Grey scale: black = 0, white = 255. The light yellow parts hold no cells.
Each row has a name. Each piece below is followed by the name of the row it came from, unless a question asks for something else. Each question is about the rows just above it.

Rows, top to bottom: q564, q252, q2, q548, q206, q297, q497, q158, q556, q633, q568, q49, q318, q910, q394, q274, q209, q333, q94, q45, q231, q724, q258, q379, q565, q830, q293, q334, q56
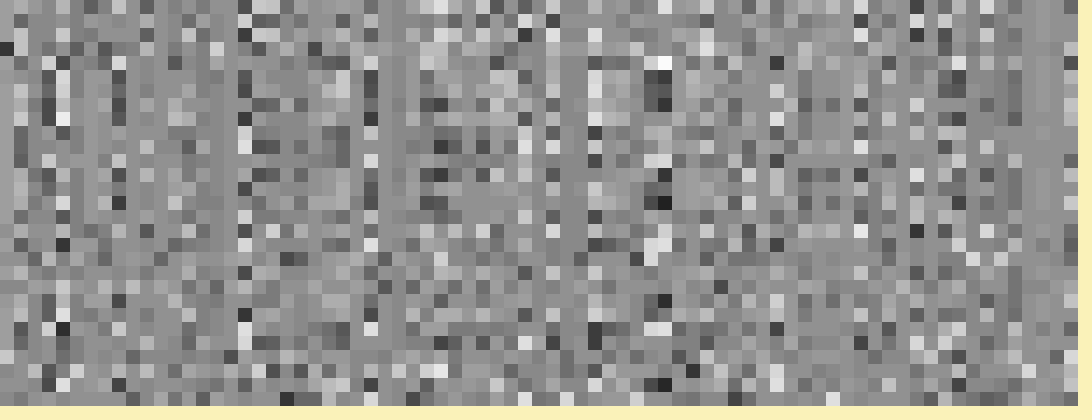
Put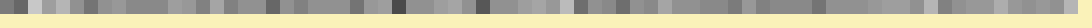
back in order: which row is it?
q910
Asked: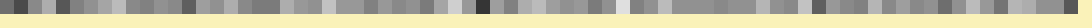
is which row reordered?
q548
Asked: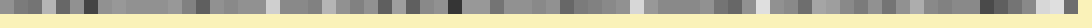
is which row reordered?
q333
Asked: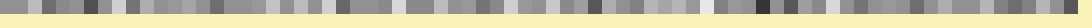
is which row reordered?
q209
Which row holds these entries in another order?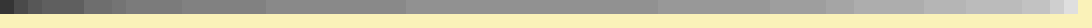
q258
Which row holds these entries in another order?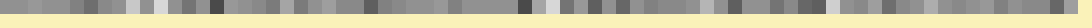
q252
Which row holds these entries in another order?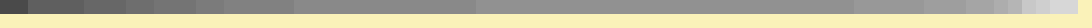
q252

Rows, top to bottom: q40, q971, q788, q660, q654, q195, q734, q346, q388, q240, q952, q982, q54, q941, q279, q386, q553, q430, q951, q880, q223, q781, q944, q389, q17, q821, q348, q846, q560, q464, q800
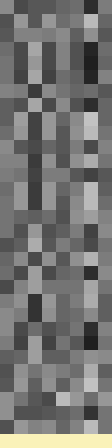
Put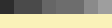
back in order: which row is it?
q880
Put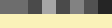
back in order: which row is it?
q660
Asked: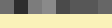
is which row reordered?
q40
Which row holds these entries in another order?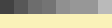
q240

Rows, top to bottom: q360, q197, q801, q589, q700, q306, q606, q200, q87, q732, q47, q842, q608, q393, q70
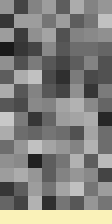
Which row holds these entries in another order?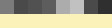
q306
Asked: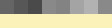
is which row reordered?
q200
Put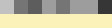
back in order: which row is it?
q197
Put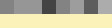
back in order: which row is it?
q360
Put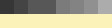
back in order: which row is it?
q606

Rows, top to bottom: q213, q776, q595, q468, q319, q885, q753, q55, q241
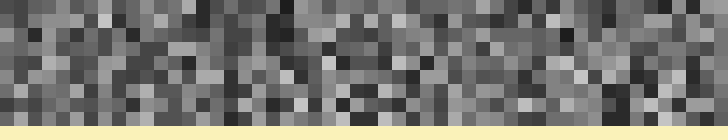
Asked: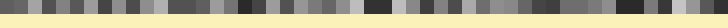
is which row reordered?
q241
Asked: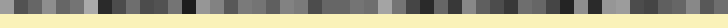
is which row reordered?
q213
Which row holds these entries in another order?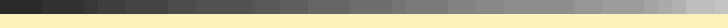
q241
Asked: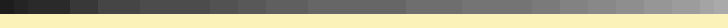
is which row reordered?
q213
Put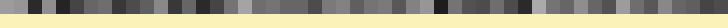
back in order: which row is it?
q213
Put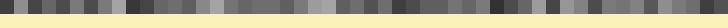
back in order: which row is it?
q468
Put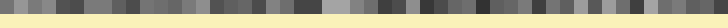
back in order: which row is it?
q468

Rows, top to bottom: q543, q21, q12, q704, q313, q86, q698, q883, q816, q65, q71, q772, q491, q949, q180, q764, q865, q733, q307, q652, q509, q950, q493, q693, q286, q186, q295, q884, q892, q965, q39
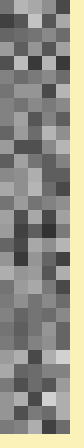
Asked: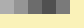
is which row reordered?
q965
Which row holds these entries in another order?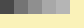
q543
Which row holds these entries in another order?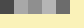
q949
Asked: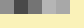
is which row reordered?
q543
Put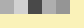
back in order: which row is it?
q892

